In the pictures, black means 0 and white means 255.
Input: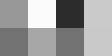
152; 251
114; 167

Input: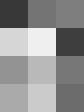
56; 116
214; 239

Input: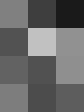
128; 62
82; 193

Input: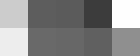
204; 93
237; 105

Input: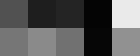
81; 30
118; 138

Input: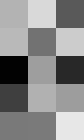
179; 217
185; 114
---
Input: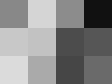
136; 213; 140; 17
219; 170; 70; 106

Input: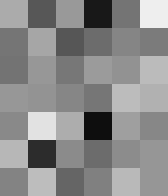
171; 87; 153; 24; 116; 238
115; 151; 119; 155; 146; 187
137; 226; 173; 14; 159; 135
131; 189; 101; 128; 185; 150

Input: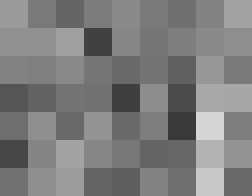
154; 121; 101; 123; 137; 122; 112; 131; 162
131; 127; 137; 117; 105; 116; 97; 152; 122
110; 142; 105; 148; 105; 126; 57; 214; 125
114; 143; 155; 100; 95; 130; 110; 201; 104

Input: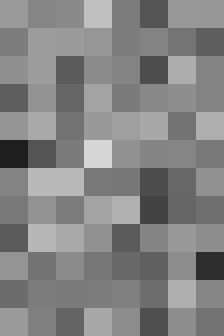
154; 133; 138; 191; 124; 85; 152; 151
143; 157; 91; 139; 131; 78; 173; 132
149; 170; 115; 153; 159; 168; 115; 174
131; 185; 184; 120; 119; 75; 104; 145
90; 183; 169; 145; 90; 132; 153; 142
108; 125; 122; 124; 128; 110; 175; 133

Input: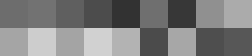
109; 114; 95; 76; 50; 111; 55; 144; 171

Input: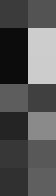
59; 83
12; 204
36; 138
48; 95

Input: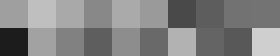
159; 191; 169; 136; 170; 154; 73; 93; 114; 115

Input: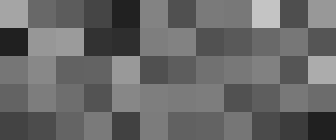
165; 104; 92; 69; 33; 131; 80; 122; 120; 196; 78; 152
118; 136; 98; 99; 153; 80; 93; 113; 120; 129; 85; 172
67; 76; 100; 122; 65; 124; 97; 99; 118; 75; 60; 32
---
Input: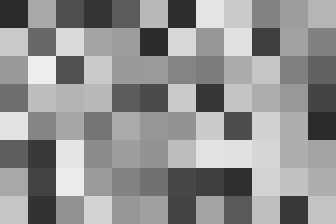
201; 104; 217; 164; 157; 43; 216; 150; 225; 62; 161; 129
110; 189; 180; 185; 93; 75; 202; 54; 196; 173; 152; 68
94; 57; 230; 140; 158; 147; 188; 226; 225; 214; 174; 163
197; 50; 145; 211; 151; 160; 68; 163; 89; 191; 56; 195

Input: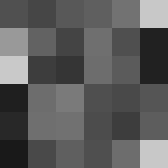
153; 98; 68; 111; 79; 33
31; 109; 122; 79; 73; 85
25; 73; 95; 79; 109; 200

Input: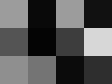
84; 4; 61; 215

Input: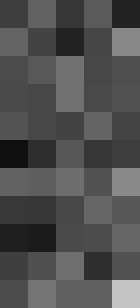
99; 67; 35; 70; 135
74; 71; 113; 73; 81
15; 45; 87; 54; 62
56; 55; 72; 102; 87
63; 80; 111; 46; 82

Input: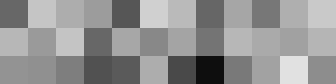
183; 154; 196; 103; 167; 136; 164; 116; 183; 170; 161; 181

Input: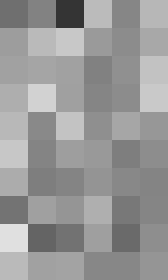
157; 186; 200; 154; 140; 168
174; 210; 160; 133; 140; 201
199; 132; 158; 153; 126; 141
115; 160; 149; 175; 120; 133
186; 161; 163; 135; 135; 149

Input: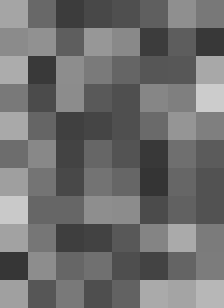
139; 145; 94; 151; 137; 60; 93; 56
121; 75; 140; 89; 79; 134; 127; 204
109; 136; 67; 102; 83; 56; 111; 91
201; 102; 102; 142; 140; 75; 97; 82
54; 141; 102; 112; 78; 67; 100; 124

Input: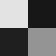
31; 148

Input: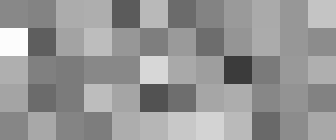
252; 94; 163; 189; 151; 126; 154; 109; 149; 171; 151; 140
164; 107; 123; 189; 165; 82; 110; 166; 173; 135; 147; 130
